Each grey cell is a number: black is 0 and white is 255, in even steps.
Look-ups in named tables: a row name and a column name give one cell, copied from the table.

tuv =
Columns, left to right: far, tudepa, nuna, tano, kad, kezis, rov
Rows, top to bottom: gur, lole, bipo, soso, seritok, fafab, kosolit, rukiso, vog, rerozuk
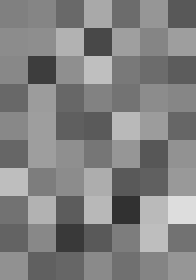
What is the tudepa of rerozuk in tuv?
96
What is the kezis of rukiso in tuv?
186
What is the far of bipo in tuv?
136
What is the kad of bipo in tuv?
121
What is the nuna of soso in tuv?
103
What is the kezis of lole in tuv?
133
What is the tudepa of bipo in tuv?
61
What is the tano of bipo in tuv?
191
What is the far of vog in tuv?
99
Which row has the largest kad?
seritok

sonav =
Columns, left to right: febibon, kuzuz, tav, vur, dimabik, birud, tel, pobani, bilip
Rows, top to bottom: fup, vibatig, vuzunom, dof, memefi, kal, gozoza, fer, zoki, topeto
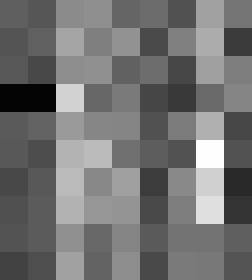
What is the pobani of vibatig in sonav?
172
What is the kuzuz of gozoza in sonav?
88
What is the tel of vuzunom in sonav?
71
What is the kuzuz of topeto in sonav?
78
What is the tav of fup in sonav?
139
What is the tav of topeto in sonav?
161
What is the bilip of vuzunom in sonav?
126
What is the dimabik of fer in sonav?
148
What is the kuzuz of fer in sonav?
91
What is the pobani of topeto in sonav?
120
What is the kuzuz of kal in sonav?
77
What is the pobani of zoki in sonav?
115
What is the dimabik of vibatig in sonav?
146
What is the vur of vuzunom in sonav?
144
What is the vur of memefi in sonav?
134
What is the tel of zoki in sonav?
115
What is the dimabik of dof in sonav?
122
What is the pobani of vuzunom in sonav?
159
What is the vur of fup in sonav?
143
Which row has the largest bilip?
dof

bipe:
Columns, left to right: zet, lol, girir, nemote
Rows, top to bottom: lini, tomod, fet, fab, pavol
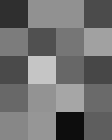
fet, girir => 103
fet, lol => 197
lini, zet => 47
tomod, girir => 118
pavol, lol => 150
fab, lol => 147
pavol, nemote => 94
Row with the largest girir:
fab

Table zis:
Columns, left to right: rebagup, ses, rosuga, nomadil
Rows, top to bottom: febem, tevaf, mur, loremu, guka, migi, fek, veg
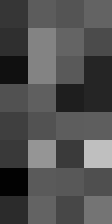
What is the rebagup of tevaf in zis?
47
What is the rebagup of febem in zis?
54
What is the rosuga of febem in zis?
84
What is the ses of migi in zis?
149
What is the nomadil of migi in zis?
191
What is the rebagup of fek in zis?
2
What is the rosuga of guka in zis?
93
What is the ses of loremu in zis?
95
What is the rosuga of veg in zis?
71
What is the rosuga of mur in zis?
89
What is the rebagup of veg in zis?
43
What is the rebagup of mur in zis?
16
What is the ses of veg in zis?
99
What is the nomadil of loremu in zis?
37
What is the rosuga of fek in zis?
88
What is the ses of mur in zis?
131
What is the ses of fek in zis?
90
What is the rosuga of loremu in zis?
30
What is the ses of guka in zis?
82
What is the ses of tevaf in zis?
131

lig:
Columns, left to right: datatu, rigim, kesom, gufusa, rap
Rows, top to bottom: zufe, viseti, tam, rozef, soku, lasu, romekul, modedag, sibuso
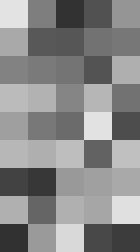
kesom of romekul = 153
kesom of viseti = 86
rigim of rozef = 178
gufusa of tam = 83
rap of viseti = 119
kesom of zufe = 50
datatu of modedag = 176
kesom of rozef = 133
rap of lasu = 192
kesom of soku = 107
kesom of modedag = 176
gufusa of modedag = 166
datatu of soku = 159

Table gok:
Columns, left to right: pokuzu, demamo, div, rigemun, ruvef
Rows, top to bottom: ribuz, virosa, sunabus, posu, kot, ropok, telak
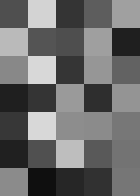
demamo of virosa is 84
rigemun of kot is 139
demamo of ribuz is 211
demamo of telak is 15
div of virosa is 78
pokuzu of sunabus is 136
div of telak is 38
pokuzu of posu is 31
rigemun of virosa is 159
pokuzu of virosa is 186

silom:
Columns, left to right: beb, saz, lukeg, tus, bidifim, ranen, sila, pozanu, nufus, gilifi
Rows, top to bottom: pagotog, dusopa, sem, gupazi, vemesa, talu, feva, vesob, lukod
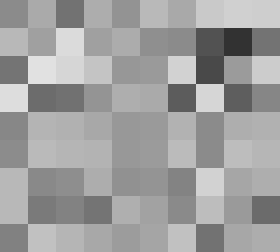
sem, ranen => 154
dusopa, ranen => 143
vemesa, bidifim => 152
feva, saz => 137
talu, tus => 179
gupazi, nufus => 94
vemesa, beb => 135
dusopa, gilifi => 115
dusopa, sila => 139

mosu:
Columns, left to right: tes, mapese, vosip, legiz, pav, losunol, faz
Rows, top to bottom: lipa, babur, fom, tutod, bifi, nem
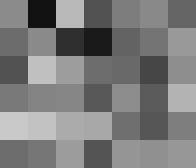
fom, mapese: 192
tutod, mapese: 132
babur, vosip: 47
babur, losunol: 116
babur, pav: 99
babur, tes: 108
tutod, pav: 141
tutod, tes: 121
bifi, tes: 201
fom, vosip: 157
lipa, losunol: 137
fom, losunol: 70
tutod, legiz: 88
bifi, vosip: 171
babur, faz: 153
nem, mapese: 118
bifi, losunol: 86
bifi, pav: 111
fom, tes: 82
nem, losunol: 144
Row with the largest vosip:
lipa

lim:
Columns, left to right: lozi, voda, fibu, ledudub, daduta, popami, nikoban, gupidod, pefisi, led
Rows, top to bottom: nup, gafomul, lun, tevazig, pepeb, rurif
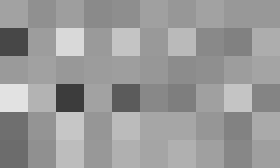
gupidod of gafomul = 137
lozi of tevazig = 226
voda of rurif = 144
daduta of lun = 158
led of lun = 164
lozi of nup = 162
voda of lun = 161
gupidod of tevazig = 160
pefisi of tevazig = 196
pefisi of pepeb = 130
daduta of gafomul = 196
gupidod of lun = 143
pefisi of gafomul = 129
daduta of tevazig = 91
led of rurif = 159
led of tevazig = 132
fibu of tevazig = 60
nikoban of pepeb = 166
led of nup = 152
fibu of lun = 152

